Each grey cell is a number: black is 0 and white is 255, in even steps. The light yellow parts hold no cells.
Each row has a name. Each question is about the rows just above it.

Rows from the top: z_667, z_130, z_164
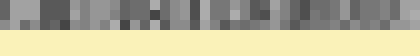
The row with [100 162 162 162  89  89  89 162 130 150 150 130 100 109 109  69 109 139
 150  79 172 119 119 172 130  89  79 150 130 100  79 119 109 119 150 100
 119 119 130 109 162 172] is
z_130
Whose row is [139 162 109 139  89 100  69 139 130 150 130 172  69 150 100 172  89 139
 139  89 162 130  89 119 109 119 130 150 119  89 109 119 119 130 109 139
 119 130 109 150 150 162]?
z_164
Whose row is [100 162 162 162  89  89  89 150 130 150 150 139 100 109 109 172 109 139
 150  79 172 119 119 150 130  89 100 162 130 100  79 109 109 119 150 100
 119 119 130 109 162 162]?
z_667

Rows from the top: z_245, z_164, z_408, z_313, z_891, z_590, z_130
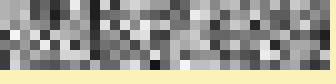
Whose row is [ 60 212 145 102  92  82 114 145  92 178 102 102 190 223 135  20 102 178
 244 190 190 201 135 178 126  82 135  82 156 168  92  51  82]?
z_130
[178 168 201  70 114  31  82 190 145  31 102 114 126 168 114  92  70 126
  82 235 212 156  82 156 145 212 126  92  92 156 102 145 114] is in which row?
z_164
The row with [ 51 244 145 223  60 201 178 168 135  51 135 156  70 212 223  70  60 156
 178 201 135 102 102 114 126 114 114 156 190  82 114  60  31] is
z_313
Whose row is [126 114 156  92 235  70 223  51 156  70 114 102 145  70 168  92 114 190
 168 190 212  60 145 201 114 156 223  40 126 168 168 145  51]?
z_891
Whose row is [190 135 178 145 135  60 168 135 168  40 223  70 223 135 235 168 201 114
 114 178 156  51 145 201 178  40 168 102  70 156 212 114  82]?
z_408

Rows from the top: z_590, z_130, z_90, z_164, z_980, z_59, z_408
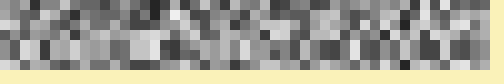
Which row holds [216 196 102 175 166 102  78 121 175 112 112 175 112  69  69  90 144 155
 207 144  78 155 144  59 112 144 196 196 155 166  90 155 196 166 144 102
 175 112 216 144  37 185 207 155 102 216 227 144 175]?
z_408
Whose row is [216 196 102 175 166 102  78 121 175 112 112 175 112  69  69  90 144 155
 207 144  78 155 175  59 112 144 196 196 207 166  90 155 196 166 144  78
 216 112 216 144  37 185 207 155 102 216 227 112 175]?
z_90
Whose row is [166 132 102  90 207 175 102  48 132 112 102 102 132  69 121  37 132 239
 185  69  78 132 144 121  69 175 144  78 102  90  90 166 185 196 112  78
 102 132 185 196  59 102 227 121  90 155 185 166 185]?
z_130
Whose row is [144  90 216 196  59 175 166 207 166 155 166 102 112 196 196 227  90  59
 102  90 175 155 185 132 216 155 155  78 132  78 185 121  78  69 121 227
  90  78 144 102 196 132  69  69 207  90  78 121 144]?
z_59
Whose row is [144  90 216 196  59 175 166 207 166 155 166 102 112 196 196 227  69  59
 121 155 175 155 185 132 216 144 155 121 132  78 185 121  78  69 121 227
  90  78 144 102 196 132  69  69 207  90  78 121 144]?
z_980

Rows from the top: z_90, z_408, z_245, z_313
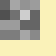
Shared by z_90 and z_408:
[101]
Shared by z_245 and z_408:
[101]
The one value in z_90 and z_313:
[166]
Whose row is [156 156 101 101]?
z_245
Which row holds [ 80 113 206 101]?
z_408
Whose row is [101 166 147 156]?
z_90

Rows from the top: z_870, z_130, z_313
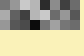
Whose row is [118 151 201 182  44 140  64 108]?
z_870
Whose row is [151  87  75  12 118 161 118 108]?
z_313
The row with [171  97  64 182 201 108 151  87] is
z_130

